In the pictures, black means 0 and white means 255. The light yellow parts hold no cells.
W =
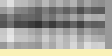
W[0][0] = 198
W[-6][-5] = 79
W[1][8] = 118
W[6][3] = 162
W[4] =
[198, 223, 185, 185, 169, 155, 182, 156, 178, 154, 177, 136, 166, 147, 141, 153]
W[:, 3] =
[185, 129, 107, 74, 185, 196, 162]
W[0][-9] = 157
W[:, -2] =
[141, 91, 175, 97, 141, 171, 209]
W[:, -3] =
[146, 93, 171, 94, 147, 176, 206]
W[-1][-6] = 214
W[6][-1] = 153
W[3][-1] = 153
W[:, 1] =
[223, 172, 128, 110, 223, 230, 182]
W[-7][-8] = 178
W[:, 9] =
[157, 96, 136, 71, 154, 181, 184]
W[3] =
[85, 110, 72, 74, 61, 49, 82, 59, 87, 71, 98, 66, 105, 94, 97, 153]
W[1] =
[152, 172, 133, 129, 114, 96, 123, 98, 118, 96, 118, 79, 111, 93, 91, 153]
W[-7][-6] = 178
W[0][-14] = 187
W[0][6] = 184
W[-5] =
[97, 128, 99, 107, 103, 94, 134, 116, 150, 136, 168, 138, 181, 171, 175, 153]
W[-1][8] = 199
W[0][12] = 166
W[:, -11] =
[154, 96, 94, 49, 155, 170, 149]
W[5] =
[203, 230, 196, 196, 186, 170, 204, 178, 201, 181, 203, 164, 194, 176, 171, 153]

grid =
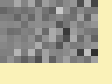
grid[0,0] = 133
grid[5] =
[142, 128, 137, 126, 144, 110, 145, 171, 117, 78, 171, 107, 144, 98]
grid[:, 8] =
[117, 201, 136, 88, 153, 117, 86, 132, 134]
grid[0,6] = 157
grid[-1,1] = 145
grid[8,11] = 133
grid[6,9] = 144
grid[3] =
[138, 135, 139, 114, 139, 142, 138, 142, 88, 118, 148, 122, 139, 147]
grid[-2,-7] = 136
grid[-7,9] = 119
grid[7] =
[128, 129, 181, 126, 179, 109, 161, 136, 132, 139, 157, 63, 191, 47]
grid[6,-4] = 123
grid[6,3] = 133
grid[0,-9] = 104
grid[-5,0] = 131
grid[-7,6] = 107
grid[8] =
[120, 145, 122, 95, 118, 79, 162, 96, 134, 160, 121, 133, 115, 159]
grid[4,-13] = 110
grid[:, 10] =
[150, 108, 113, 148, 157, 171, 123, 157, 121]
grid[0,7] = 138
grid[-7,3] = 133
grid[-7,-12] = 102
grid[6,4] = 138
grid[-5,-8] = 106
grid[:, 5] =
[104, 141, 143, 142, 157, 110, 171, 109, 79]
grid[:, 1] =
[133, 114, 124, 135, 110, 128, 130, 129, 145]
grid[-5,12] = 121

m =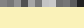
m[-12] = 131
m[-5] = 201
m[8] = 111

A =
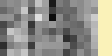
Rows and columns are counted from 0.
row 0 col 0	130
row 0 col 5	194
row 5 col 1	150
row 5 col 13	177
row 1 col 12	156
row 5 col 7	126
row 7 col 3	196
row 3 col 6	139
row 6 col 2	147
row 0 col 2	137
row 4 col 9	75
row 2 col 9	95
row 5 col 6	147
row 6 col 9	133
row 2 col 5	222
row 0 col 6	160
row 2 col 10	116
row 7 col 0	83
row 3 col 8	128
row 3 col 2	139
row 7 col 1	183
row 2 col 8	137
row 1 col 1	124
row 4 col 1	198
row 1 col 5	148
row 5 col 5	137
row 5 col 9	46
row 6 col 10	77
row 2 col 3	153
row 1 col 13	143
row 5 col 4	123
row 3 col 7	153
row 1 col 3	199
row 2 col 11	142

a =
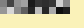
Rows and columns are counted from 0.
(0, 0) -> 128
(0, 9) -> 137
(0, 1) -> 68
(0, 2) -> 147
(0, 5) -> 53
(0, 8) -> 208
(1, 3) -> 95

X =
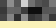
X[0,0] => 72
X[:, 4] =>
[113, 14, 53]
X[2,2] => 45
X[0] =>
[72, 141, 86, 208, 113, 84, 74, 120]
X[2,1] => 132

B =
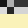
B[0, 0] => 22
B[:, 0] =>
[22, 219]
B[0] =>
[22, 175, 53, 53]
